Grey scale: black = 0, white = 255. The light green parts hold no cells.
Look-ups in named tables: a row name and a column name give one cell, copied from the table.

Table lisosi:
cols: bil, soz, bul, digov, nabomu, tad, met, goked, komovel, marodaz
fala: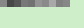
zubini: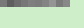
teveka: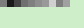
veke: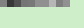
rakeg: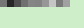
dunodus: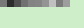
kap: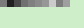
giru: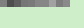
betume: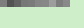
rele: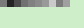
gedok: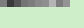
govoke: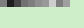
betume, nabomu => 122
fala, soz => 71
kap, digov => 112
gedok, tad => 137
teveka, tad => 142
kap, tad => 139
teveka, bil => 125
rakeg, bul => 79
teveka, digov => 112
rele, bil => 122
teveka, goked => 207
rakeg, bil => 118
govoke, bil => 126
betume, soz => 83

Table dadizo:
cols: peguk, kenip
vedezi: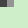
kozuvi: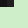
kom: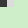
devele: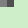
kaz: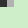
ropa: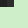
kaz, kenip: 178
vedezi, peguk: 67
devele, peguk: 127
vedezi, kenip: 148
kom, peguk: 55
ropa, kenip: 44
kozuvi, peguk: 20
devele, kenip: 79
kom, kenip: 220
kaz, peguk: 49
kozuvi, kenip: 31
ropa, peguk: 33
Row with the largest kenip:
kom

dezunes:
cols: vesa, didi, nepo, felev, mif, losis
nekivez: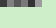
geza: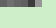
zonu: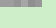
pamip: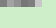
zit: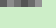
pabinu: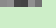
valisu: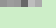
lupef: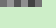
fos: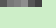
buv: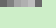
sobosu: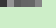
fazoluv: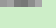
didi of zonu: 157
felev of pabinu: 68
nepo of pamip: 145
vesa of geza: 98
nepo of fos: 128
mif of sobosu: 103
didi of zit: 140
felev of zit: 84
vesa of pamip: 126
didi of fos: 120

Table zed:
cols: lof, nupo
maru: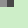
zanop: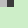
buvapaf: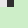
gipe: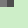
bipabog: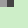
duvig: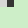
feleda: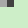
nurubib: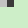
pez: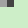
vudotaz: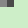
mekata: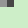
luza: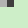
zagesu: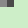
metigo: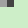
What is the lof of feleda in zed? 168
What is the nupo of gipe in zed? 78
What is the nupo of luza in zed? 62
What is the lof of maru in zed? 144
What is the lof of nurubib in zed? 194
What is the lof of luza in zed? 178
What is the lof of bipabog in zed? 157
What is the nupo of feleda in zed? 65
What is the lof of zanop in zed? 189
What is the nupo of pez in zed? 67
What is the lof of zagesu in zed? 137
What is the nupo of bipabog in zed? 68
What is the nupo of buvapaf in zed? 47
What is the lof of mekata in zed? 149
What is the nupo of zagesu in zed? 74
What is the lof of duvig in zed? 214

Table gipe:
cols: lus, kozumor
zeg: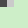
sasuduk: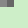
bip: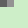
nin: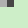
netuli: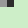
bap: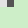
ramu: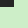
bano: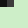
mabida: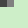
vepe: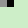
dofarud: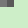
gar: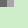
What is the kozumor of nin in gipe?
70
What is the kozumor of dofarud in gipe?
89
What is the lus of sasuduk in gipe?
135
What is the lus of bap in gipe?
227
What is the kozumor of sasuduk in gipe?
102
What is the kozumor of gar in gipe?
168
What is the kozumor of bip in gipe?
147
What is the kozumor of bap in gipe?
84
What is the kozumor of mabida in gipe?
128

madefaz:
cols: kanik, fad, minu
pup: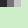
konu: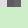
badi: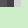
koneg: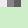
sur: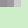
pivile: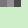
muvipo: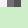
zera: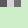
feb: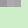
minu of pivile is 75
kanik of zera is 91
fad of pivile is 146
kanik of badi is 85
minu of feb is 167
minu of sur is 204
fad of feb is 171
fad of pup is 116
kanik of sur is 147
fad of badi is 66
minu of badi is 209
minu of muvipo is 84
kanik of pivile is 120
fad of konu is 93

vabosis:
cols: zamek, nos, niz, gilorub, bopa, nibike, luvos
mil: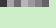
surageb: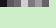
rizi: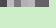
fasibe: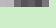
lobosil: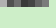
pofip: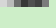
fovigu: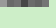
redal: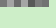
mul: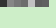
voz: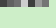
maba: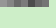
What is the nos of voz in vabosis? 97
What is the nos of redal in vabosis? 164
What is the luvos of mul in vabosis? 96
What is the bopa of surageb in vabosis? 123
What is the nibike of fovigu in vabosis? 99
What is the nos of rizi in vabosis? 188
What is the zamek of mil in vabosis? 54
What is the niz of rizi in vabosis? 123

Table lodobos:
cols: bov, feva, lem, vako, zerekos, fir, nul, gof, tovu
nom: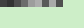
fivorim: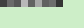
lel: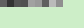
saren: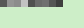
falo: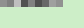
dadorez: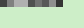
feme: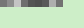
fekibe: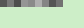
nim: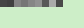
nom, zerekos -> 157
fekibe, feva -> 121
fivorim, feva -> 106
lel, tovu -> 143
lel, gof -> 186
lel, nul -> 95
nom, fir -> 173
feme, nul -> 89
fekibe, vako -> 149
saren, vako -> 194
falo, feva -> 128
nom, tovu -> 79
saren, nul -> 112
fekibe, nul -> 133
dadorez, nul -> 88
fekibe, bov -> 86
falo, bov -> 144
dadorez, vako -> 176

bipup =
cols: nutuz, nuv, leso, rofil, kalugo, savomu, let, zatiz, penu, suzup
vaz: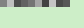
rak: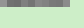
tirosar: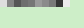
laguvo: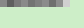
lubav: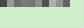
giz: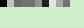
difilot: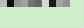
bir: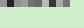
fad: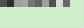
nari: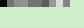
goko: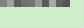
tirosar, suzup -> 236
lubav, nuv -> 153
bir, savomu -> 106
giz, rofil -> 115
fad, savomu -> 98
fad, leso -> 157
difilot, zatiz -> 27
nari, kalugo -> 115
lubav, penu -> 146
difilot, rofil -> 162

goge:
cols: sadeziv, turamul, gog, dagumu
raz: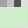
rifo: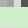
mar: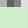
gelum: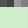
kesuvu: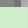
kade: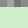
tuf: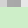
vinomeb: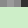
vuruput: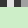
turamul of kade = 164
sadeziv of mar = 178
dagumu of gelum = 128
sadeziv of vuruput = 53
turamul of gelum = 68
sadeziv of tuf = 211
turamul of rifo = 162
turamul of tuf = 169
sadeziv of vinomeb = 138
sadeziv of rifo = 174
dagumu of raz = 224
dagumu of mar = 223
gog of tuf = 168
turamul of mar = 96
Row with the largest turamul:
vuruput

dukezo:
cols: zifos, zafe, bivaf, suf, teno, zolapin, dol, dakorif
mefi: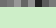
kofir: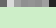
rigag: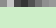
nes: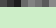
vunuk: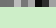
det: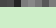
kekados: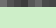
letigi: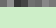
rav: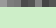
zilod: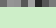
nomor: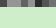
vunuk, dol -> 45
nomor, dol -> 84
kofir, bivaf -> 160
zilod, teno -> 162
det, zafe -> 75
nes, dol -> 91
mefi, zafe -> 121
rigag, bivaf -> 72

